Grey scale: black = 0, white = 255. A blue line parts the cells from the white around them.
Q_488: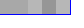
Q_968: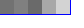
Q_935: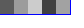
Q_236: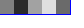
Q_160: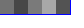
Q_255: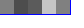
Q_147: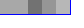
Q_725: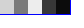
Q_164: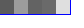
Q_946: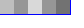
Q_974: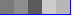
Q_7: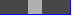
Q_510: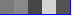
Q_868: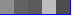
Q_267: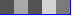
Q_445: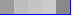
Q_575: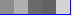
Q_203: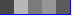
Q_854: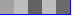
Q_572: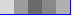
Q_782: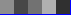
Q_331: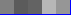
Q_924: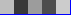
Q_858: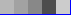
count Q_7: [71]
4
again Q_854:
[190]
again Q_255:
[128]

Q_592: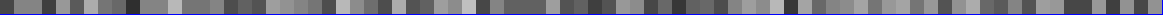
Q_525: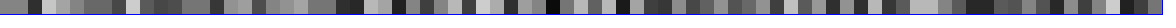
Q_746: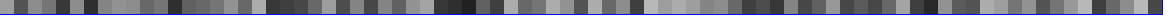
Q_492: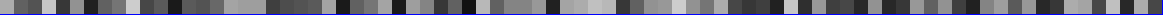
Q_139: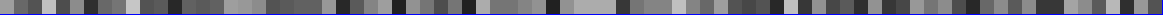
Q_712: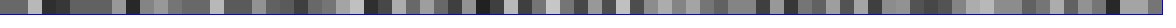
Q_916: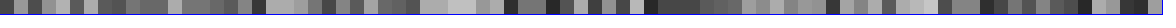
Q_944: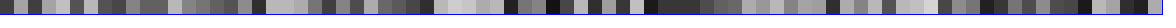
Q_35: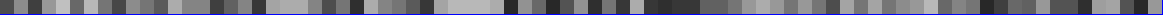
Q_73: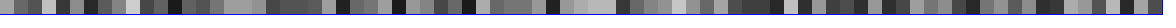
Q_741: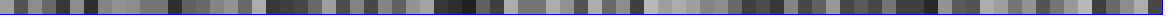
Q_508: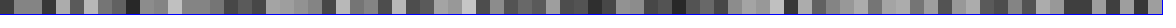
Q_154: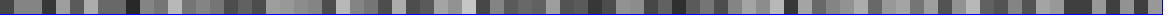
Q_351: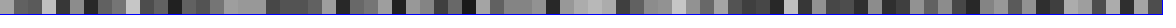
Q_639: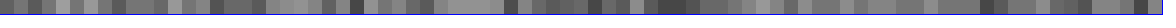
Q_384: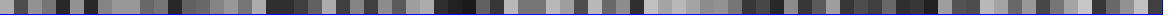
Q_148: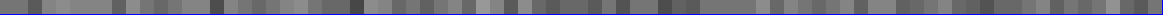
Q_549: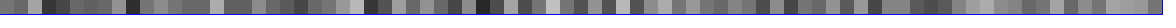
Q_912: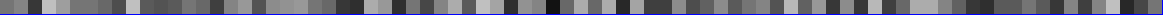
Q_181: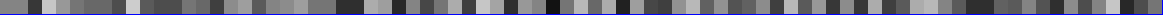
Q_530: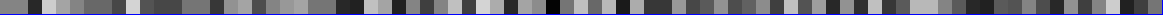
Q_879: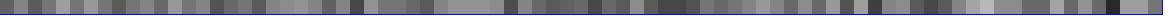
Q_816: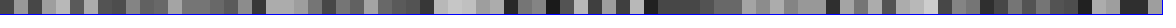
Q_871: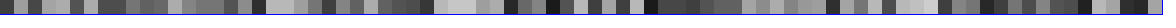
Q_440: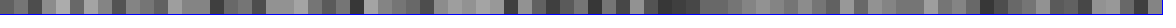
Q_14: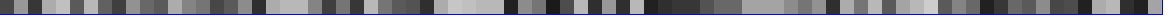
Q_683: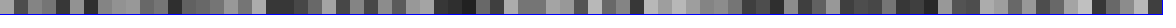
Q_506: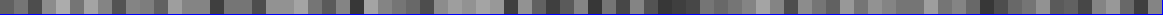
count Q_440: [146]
9
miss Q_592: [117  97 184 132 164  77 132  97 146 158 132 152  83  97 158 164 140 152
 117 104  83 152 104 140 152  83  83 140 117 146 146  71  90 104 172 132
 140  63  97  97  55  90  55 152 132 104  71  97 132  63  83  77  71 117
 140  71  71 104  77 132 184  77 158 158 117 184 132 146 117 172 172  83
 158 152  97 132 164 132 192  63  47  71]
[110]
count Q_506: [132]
14
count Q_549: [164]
4
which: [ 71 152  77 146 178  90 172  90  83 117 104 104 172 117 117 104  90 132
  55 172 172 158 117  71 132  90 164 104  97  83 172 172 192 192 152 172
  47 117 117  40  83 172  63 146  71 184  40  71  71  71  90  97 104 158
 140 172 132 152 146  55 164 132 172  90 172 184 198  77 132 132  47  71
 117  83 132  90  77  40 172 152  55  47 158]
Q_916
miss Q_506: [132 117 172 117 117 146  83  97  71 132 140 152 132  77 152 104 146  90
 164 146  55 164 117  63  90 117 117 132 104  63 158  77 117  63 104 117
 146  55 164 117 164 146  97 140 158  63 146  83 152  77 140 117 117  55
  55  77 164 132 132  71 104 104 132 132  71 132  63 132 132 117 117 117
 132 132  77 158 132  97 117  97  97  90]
[125]
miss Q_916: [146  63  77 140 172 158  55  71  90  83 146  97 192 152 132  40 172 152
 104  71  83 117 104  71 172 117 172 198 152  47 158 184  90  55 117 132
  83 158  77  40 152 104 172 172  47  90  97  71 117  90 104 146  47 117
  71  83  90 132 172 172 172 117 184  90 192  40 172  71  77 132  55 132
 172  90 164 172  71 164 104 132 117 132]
[178]

